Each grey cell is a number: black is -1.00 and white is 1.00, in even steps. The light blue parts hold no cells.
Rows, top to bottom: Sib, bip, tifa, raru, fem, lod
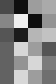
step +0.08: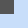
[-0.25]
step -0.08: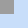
[0.15]
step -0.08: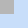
[0.35]
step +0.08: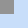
[0.23]

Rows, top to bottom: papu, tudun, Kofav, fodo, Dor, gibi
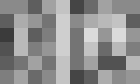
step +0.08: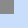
[0.16]
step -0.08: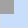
[0.19]

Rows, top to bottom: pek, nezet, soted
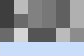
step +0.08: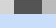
[ 0.75 -0.26 -0.26  0.55]
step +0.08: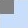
[0.09]
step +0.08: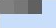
[ 0.09  0.01 -0.17]
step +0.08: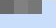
[-0.09  0.09  0.01]
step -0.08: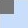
[-0.15]
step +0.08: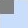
[0.09]

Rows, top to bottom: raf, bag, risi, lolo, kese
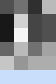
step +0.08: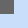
[-0.12]
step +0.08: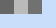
[-0.12  0.54 -0.03]
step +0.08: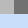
[ 0.54 -0.03]
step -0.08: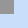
[0.10]

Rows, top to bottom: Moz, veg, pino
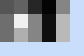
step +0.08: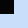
[-0.89]
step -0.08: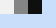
[ 0.81 -0.04 -0.96]
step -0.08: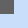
[-0.31]
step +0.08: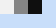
[ 0.97  0.12 -0.80]
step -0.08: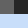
[-0.31 -0.78]
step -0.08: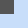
[-0.41]
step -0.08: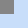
[-0.04]

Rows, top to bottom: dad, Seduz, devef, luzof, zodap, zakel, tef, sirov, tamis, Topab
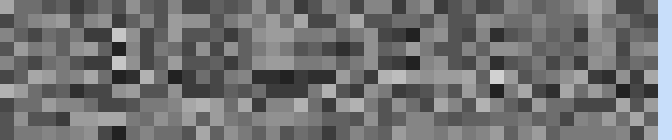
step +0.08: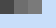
[-0.36 -0.06  0.04]
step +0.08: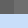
[-0.16 -0.06]
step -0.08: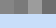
[-0.04 -0.12  0.14 -0.22]
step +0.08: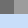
[-0.06  0.30]

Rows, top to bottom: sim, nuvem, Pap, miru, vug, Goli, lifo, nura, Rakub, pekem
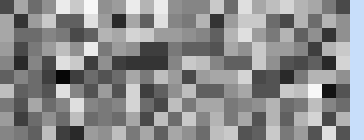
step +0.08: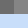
[-0.07  0.12]
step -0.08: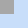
[0.23]
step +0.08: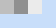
[0.57 0.21 0.92]
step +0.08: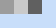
[ 0.30  0.66 -0.17]

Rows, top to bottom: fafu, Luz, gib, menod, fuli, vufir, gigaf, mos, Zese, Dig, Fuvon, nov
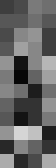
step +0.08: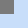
[0.04]
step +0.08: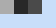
[ 0.43 -0.61 -0.34]

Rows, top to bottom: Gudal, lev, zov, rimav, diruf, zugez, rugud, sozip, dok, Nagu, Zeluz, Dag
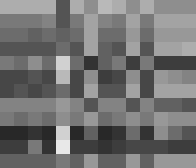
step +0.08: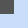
[-0.26]
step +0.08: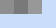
[0.19 0.03 0.27]

